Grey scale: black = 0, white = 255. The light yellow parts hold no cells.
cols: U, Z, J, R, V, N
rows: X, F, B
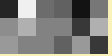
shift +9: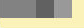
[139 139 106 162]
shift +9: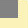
[139]
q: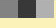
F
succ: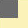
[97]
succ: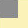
[176]
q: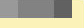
B

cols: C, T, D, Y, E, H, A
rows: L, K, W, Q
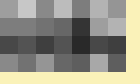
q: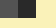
W
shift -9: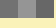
[105 140  94]
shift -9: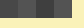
[63 74 54 74]
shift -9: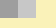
[149 190]
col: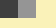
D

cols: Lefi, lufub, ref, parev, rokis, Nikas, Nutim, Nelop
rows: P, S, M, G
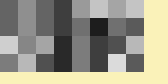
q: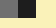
S
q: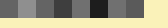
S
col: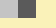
Nelop
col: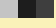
Nikas
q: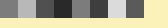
G
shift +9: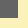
[109]
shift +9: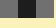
[121  38 121]

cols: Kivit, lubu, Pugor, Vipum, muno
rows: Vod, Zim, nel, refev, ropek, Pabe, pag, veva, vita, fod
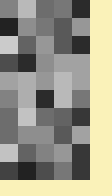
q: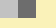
pag
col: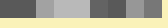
Vipum
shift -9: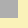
[165]
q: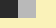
Pabe
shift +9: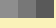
[151 128  98]

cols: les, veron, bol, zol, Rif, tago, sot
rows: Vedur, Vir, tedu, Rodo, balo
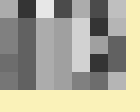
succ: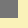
[97]
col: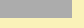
bol

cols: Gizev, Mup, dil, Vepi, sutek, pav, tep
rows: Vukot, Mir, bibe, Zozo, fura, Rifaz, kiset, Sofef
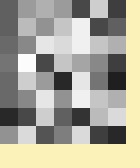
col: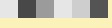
dil
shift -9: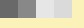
[ 96 127 221 209]
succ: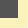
[126]
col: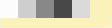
Mup

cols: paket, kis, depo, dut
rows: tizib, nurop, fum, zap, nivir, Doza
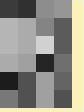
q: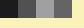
nivir
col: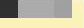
kis
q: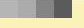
nurop
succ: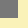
[81]

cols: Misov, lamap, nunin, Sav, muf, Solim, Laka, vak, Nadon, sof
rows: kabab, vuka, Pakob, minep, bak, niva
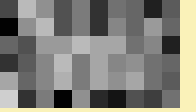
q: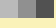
kabab
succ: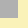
[123]
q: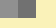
minep
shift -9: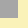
[157]
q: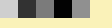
niva
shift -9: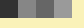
[ 41 125  93 145]

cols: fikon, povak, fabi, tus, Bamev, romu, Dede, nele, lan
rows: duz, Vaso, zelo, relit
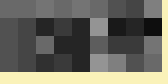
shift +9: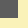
[102]
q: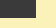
zelo
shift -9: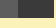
[84 49 49]
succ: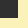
[58]
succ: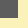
[58]
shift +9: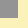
[157]

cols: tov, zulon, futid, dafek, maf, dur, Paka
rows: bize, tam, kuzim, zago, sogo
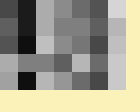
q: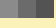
bize
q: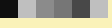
kuzim
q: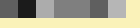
tam
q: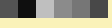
kuzim
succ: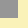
[107]
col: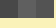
tov

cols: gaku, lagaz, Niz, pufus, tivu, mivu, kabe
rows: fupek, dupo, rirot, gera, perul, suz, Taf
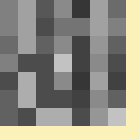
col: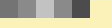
pufus
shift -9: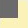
[98]
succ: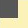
[138]
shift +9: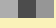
[182  85 159]
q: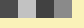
gera
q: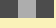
perul
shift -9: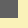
[88]

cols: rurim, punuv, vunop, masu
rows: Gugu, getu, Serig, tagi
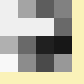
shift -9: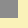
[131]
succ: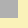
[105]
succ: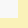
[140]
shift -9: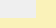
[230 230]
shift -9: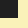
[23]

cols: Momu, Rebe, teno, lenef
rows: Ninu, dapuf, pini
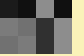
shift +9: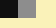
[ 25 150]
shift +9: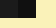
[36 25]
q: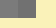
dapuf
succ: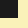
[16]
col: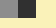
teno

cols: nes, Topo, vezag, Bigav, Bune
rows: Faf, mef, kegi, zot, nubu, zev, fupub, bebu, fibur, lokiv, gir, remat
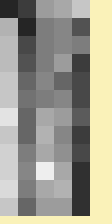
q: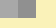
fibur
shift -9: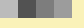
[178  73 116 147]
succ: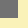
[125]
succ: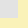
[102]
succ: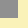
[72]
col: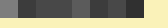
Bune
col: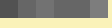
Topo

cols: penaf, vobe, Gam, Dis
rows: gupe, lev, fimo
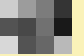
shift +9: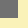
[122]
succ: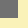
[25]
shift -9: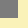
[115]
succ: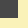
[113]

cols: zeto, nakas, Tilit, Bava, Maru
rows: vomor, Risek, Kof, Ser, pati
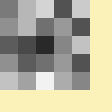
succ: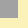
[242]
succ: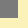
[183]
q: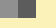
Ser
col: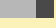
nakas

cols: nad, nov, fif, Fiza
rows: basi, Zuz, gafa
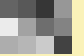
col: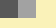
nov
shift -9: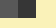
[79 45]
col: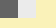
nad
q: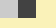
gafa

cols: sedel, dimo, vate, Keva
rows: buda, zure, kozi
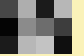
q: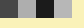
buda
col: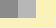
dimo
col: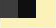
Keva
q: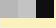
kozi
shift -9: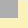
[165]
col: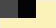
sedel

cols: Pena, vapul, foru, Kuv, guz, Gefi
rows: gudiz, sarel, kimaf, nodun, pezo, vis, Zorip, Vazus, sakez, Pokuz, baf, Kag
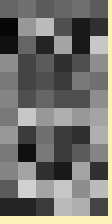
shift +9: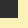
[57]
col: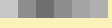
Gefi
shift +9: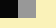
[ 16 161]

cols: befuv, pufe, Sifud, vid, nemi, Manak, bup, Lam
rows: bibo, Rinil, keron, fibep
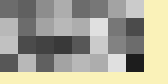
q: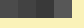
keron
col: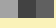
Sifud
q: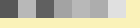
fibep
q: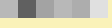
fibep

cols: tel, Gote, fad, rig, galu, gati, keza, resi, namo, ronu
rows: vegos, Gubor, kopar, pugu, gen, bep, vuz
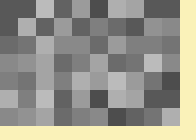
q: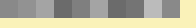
pugu
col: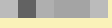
fad
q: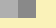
kopar

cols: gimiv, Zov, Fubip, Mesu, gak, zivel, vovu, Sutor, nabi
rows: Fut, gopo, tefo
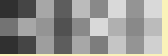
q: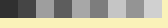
tefo
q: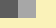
tefo
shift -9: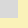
[208]

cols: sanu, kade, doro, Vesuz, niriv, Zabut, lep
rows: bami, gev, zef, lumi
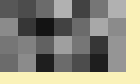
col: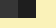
Zabut
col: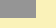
lep
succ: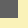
[159]
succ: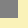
[97]
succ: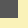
[76]
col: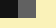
doro

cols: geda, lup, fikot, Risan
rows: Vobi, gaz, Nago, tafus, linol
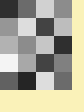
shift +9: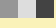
[159 230  76]
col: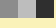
Risan

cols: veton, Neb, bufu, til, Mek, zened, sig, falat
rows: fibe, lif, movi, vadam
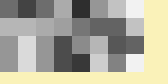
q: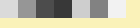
vadam
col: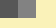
sig

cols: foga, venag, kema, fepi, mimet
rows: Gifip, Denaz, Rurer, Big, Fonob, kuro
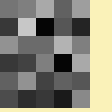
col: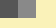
mimet
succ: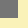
[127]
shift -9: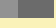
[137  98  98]

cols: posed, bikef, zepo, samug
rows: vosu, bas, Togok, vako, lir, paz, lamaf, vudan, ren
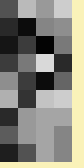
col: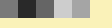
samug
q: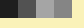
ren
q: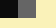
lir
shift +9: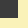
[69]
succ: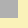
[51]
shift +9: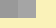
[162 174]
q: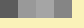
vudan

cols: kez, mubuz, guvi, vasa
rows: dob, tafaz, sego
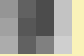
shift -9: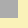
[163]
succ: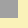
[87]

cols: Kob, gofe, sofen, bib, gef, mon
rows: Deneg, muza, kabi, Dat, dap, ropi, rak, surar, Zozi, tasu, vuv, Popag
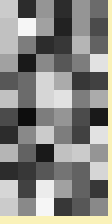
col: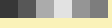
bib
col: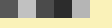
Kob
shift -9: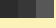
[35 46 78]
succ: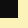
[125]
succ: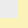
[161]
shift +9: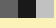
[107  34 202]
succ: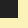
[149]

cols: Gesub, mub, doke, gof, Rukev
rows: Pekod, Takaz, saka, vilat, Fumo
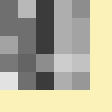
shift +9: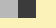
[193  68]
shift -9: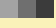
[154 102  50]
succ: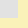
[111]

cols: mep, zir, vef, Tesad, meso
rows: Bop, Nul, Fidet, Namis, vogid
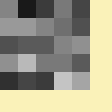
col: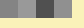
mep
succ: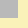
[121]
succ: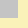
[165]
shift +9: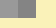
[162 141]
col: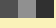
mep

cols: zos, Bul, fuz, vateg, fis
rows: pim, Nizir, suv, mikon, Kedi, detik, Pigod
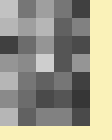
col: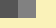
vateg
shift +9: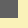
[106]
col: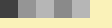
zos

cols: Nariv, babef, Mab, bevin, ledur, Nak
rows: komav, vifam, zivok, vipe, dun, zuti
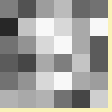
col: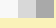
Mab
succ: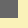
[114]
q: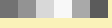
zivok
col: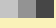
babef

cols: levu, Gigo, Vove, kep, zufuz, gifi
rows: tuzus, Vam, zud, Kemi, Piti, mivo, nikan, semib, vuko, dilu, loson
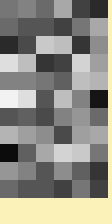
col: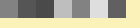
Gigo
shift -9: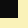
[3]
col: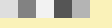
levu

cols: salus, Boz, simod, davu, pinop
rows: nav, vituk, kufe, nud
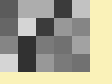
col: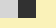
Boz
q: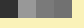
nud
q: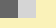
vituk
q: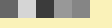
vituk

